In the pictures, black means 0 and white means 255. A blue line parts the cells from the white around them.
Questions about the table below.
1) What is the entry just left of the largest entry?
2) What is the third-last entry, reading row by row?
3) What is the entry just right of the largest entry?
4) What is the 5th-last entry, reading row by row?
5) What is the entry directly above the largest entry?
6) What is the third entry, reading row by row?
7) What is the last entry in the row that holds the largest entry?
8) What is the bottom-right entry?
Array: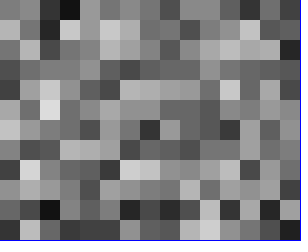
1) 111
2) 117
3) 111
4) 206
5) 200
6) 52
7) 137
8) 32

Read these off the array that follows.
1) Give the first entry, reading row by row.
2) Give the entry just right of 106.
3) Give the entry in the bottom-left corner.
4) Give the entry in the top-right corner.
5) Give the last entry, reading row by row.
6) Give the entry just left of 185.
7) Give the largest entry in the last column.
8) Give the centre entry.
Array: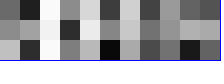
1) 106
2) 31
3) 192
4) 83
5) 99
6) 126
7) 170
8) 134

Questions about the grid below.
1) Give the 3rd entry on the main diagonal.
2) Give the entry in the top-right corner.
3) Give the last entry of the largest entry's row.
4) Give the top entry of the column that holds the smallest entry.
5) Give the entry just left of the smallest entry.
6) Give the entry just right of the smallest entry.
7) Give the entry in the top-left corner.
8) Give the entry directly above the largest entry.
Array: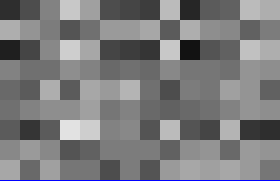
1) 136
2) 174
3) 46
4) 38
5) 200
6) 84
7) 46
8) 142
